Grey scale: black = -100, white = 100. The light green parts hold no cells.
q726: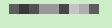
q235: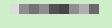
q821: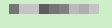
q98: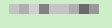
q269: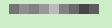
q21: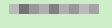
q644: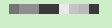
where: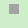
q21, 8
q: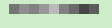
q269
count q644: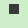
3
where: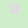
q235, 0

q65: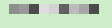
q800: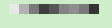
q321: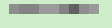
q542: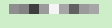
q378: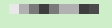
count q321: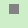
3
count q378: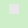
1
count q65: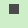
2

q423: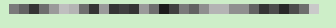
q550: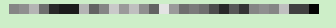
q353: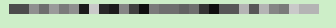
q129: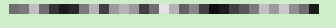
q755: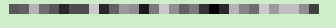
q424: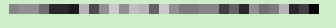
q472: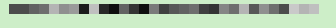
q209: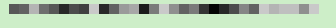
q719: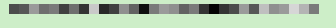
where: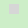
q719, 28
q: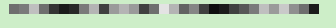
q129
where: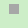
q209, 12

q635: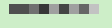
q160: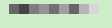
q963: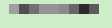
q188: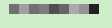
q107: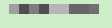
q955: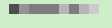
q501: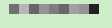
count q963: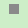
1
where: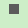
q963, 8
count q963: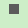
1
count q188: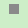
0
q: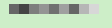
q160
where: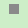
q963, 5
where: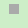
q188, 6

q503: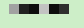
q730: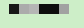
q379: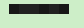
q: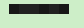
q379
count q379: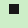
3

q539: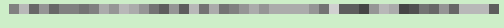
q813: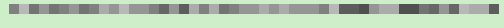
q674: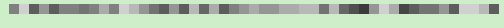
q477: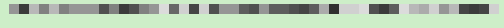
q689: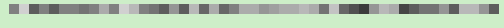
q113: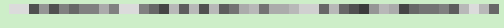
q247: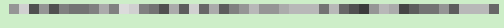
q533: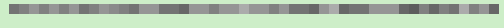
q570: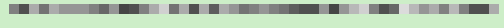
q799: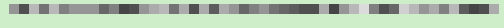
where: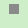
q533, 10
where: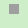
q689, 26
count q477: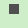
6
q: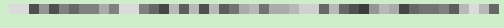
q113
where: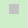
q689, 32

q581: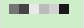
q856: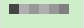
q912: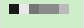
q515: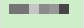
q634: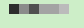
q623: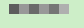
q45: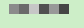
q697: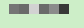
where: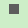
q623, 0
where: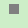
q856, 5

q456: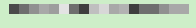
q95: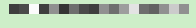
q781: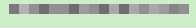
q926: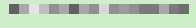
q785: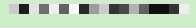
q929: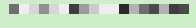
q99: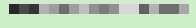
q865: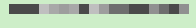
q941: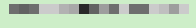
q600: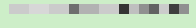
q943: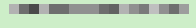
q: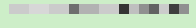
q600
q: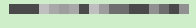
q865
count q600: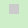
7
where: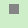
q781, 16
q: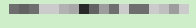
q941
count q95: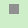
4

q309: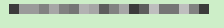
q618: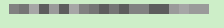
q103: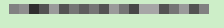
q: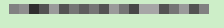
q103
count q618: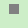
4
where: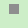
q103, 1
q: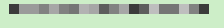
q309
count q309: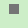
3

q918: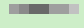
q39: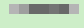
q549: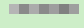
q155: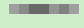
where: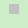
q918, 6
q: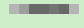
q39
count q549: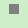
1
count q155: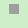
2
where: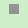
q155, 4

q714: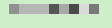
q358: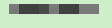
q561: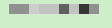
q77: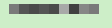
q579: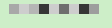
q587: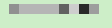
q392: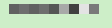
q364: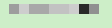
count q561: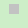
3
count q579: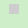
3
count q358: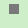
4
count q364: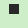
1

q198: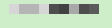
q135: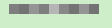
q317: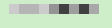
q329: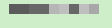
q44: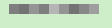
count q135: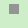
2
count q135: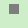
2
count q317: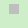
0
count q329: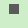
2

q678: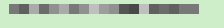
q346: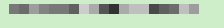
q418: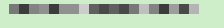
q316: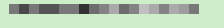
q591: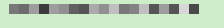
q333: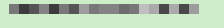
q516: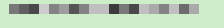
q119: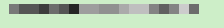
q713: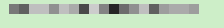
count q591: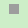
3
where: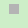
q418, 18

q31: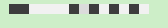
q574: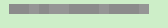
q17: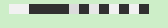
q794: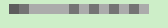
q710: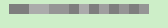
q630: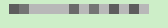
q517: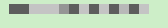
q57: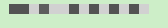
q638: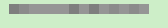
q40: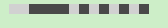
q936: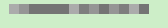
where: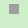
q710, 9
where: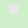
q17, 8
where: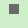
q630, 6

